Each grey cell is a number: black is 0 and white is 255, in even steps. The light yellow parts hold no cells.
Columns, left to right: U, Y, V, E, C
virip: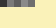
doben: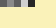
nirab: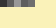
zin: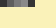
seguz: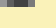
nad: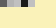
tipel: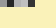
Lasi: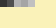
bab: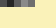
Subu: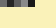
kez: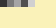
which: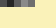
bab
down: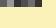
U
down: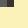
U
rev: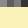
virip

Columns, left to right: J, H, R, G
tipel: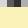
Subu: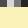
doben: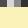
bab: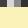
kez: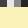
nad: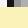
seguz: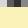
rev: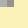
nad
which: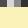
doben
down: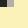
G
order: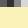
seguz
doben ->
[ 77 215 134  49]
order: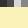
doben

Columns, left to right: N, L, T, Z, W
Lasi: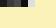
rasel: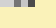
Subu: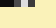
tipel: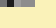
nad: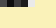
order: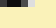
Subu
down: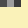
T
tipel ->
[117  28 157 141 141]
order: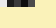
nad
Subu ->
[ 14  14  75 222  59]
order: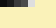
Lasi
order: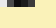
nad

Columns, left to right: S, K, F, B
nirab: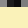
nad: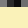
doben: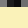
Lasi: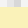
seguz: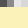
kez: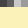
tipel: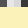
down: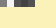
S
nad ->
[125  43  14 110]
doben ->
[125  29  14 110]
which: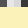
tipel
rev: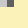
kez
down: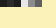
K
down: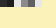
K

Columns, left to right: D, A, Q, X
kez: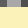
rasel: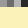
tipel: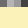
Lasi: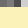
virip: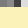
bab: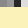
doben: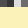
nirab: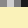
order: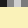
nirab
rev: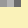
tipel
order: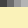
tipel

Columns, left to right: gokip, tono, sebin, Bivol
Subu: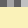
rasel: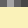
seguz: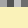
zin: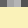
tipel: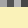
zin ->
[ 98 165 181  83]

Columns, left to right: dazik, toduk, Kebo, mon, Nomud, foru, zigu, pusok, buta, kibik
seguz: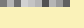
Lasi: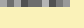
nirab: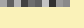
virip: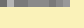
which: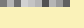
seguz
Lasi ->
[166 110 166  81 110 110 181  81 122 153]
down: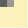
kibik

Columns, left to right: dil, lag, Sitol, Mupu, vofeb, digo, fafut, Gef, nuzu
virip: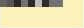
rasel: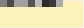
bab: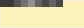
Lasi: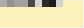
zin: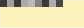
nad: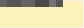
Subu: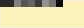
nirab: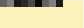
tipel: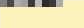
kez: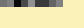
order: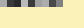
tipel
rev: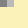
zin
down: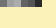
Mupu
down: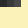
fafut
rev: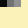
Subu
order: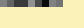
kez

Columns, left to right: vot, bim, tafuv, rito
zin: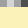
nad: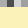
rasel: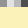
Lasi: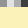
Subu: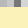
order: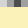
zin
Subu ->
[184 199 119 212]
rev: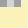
zin
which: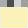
nad
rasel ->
[147 226 184  78]
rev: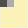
nad
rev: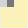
Subu

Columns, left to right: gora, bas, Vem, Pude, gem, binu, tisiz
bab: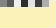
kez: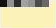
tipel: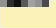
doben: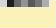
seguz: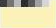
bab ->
[131  88 239  45 227  61 173]
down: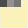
binu
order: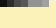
tipel
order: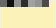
kez
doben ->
[214  30 104 146  88 117 173]

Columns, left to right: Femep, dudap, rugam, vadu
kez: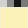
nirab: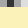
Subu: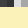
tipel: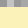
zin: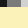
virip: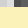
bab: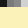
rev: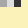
Subu
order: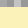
tipel

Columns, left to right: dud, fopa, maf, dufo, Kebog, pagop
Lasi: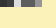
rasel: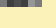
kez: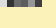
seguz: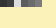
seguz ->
[ 51  63 221  93 107 123]
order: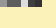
Lasi

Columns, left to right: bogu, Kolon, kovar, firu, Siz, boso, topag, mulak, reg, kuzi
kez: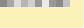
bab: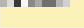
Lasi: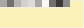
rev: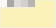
Lasi
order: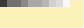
Lasi

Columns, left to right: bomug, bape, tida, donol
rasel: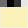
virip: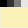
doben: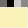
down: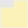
donol
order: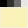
rasel
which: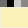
doben
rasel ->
[108   4  50 231]
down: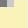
tida

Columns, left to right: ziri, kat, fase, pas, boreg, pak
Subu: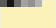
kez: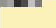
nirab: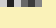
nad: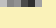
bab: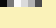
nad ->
[192 134 146  75  46 162]
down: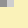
ziri
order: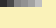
nad
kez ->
[146 162  46  75 192 121]
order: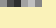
nad
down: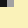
kat

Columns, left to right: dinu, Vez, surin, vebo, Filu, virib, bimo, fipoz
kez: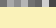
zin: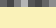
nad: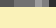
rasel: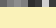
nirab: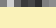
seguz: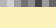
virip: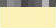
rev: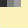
nad
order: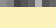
virip
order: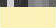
rasel
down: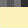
Filu
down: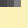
Vez
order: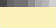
kez
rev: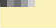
seguz

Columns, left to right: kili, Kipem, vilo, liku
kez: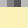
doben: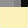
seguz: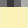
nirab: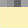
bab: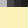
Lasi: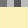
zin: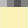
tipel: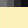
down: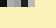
liku
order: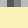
kez
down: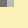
kili
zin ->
[187 130  87 130]
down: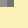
kili

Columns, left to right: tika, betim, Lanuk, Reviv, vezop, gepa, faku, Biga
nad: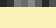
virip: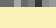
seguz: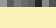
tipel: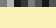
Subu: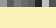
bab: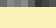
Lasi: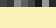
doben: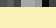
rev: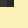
nad
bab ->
[107 137 123 137  95  54  68  82]

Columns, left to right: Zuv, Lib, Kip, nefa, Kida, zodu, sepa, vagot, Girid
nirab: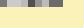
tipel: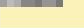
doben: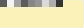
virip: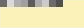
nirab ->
[121 203 203 187  80 148 187 107 107]
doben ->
[ 92 244 160  92 134 148 218 173  52]
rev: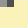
nirab
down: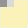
sepa
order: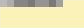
tipel

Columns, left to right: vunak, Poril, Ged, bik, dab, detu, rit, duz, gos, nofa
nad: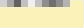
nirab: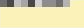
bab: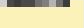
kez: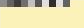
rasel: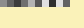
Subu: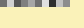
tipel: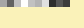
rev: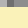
nirab
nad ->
[209 166  98 193 240 193 141 111 141 179]
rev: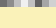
nad
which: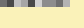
nirab
